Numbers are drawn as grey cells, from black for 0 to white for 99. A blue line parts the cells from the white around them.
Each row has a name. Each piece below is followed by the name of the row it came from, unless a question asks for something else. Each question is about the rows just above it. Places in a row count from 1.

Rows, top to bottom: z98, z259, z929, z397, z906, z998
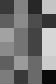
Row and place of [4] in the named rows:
z998, 4
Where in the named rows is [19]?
z259, 4

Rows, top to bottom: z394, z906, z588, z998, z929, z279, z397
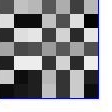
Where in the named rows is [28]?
z998, 2
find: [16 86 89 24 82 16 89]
z588
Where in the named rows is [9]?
z397, 2

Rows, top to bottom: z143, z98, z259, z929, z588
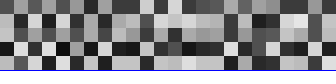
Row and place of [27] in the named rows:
z259, 8
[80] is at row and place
z143, 11
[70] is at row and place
z98, 16

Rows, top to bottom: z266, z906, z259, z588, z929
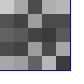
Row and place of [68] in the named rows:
z266, 4
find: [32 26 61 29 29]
z906
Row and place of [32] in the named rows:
z906, 1

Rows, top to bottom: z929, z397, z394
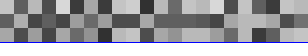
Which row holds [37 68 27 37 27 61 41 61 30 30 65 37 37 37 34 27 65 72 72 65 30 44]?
z397
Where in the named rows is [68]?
z397, 2
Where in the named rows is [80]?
z929, 10
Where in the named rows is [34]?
z397, 15

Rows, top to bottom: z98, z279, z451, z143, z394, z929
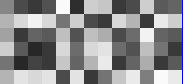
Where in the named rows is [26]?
z394, 3
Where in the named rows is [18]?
z98, 6

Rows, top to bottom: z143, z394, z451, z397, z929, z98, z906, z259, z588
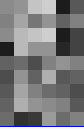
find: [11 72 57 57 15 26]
z397
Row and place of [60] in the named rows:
z588, 4
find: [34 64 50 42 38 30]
z906
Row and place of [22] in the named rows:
z588, 3
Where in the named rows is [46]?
z394, 3

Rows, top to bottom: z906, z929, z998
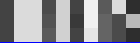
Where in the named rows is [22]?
z929, 6
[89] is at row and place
z998, 7
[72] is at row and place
z929, 10
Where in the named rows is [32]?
z929, 4

